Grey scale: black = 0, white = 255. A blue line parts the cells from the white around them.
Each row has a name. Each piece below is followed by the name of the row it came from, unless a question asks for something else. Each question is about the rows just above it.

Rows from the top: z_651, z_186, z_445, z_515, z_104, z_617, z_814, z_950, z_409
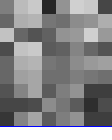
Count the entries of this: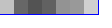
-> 7
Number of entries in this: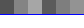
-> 6
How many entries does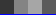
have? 4
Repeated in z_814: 62

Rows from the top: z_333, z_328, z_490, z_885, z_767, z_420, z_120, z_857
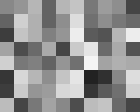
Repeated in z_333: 182
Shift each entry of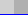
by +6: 214	182

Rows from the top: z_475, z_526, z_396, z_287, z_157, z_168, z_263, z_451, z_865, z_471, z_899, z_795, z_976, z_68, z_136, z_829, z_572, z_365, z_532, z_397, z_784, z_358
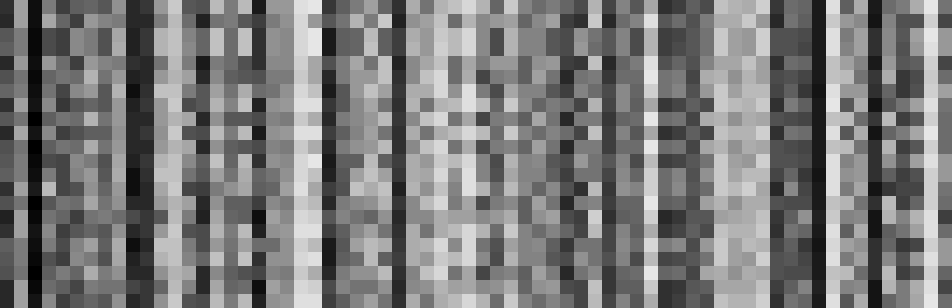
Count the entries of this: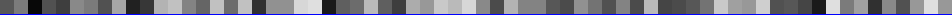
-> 68
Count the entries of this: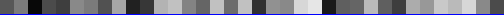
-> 36

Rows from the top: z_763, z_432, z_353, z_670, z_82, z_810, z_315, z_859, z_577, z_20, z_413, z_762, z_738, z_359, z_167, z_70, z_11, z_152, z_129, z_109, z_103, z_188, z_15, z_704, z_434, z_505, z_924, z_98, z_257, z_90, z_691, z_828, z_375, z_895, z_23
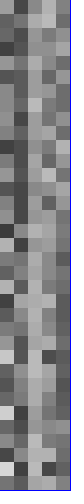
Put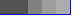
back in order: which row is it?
z_98
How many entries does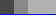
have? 4
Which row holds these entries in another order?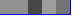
z_577

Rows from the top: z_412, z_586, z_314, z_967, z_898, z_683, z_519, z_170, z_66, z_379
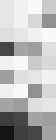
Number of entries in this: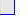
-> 1
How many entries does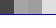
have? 4
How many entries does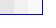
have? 3
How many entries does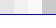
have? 4

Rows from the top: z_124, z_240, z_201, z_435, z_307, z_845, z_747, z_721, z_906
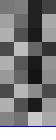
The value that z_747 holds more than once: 74
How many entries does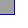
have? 1

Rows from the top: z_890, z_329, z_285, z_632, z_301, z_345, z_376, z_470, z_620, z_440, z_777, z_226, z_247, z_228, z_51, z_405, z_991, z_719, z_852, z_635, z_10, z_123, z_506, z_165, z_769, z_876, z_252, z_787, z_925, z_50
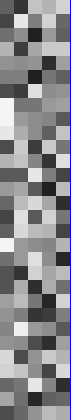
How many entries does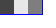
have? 3
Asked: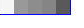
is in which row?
z_620
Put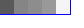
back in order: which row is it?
z_620

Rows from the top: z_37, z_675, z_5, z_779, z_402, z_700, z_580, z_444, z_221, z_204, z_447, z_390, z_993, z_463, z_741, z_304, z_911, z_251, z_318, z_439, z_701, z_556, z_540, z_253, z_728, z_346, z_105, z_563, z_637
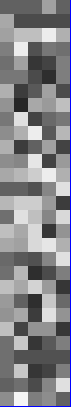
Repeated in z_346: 81
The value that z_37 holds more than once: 97
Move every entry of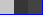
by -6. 193	48	61
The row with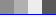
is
z_204
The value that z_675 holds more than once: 75
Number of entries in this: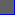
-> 1
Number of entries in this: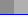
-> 2

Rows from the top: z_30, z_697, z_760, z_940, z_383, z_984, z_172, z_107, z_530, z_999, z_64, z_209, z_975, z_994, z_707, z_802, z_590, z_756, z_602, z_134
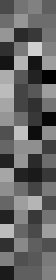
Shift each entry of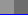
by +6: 156	115
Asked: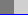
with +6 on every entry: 128	214
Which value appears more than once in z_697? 109

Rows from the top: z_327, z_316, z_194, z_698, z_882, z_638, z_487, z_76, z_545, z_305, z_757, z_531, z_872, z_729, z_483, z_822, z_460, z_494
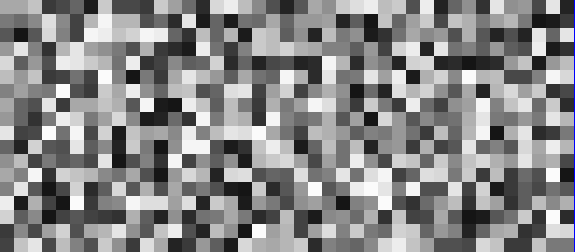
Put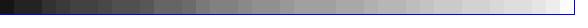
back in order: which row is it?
z_460
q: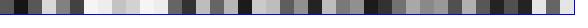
z_194
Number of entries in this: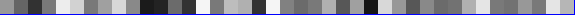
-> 41
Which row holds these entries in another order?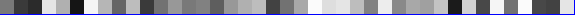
z_305
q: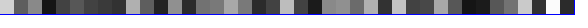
z_822
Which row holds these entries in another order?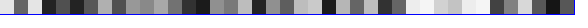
z_194

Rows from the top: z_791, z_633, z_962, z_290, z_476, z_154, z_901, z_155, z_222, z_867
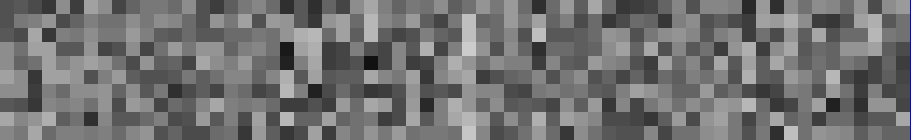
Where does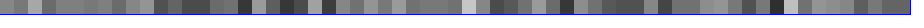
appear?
z_867
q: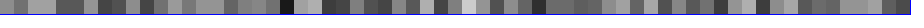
z_290
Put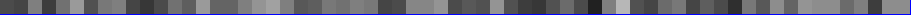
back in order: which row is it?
z_901
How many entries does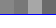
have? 4

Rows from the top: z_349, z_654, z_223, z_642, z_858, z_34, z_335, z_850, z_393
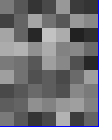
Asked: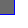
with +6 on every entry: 112
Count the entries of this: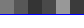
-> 6
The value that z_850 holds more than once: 130
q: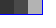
z_393

